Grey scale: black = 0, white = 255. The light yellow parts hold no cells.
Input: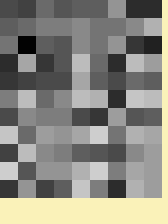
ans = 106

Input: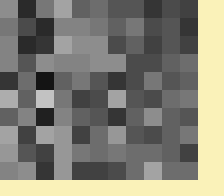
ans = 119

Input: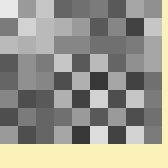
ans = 198

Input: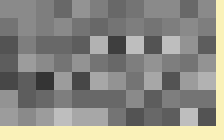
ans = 126

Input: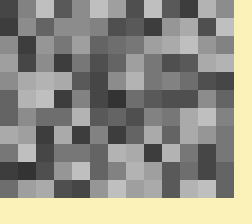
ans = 191
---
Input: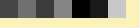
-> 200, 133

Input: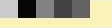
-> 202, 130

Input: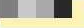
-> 200, 168

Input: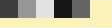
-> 226, 151

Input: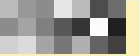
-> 252, 231

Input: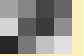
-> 223, 212

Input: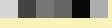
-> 214, 173

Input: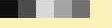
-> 216, 164

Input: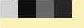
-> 209, 103
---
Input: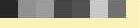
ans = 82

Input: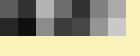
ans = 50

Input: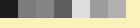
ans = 221

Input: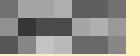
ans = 95

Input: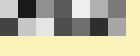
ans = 238

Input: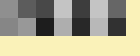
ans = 61

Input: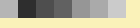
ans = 150

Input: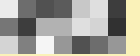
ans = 200

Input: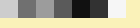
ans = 17
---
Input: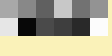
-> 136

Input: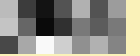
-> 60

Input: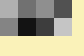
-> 113

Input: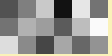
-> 127

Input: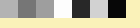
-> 118

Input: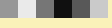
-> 234

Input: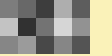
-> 104

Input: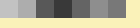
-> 173
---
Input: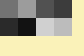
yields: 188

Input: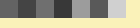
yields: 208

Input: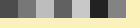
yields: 131

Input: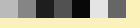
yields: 102

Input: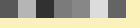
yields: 100

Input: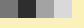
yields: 217
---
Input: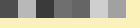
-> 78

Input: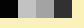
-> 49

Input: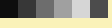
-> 55

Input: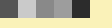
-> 85

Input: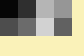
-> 47

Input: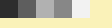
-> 94

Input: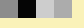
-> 140
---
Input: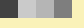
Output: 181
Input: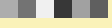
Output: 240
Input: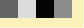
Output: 5
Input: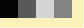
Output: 212
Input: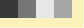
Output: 231
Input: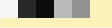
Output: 12
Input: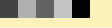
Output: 99
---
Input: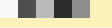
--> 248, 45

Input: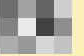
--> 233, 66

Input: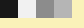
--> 241, 24

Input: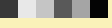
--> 232, 4

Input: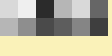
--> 239, 43

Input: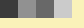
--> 203, 59
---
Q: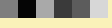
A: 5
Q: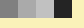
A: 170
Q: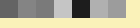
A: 132
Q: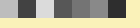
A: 66
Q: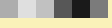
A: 223
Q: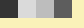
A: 218
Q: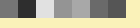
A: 46
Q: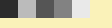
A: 187
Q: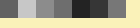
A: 199
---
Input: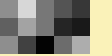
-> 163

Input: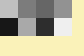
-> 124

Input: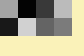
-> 3

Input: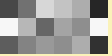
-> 183

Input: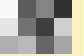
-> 114

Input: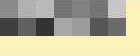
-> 176

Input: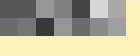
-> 87
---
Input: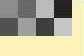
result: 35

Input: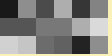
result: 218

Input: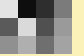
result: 154

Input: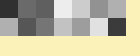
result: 176

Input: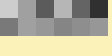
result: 48

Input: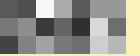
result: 110
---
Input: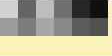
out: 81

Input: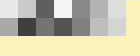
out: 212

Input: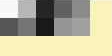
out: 160

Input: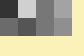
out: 143

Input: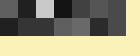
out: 74

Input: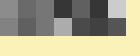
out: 85
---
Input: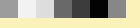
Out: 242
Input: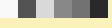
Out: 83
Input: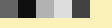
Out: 15
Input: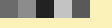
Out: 140
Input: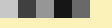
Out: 64
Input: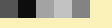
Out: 13
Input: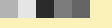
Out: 229
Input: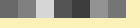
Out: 128
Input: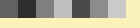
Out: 45
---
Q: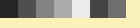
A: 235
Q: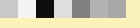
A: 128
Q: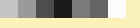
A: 122
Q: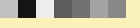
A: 113
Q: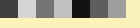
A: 19
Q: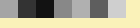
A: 176
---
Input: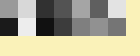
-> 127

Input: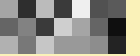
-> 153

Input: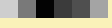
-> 59

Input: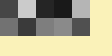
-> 126

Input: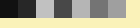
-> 181

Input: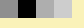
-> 1

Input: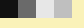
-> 106
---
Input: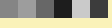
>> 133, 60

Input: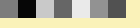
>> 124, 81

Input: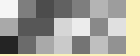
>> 245, 146

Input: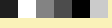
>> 31, 203

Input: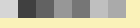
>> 213, 170

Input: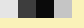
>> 229, 197
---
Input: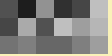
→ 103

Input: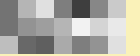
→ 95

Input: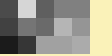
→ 161

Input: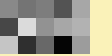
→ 104

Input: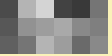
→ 180

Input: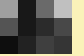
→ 63

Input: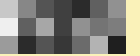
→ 84
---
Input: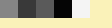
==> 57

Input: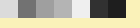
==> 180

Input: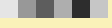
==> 93

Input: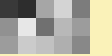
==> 203

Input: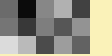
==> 186

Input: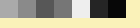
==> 118

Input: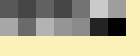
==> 149

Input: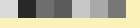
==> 90
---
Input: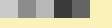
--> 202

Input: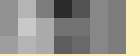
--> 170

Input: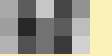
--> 179

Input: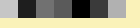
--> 113

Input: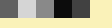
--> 97

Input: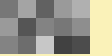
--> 131

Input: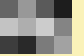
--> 132

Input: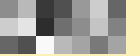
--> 249
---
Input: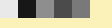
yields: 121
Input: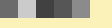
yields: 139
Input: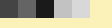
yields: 216
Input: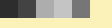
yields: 118
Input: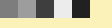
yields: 33
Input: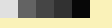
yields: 7
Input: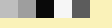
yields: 92
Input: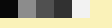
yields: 242
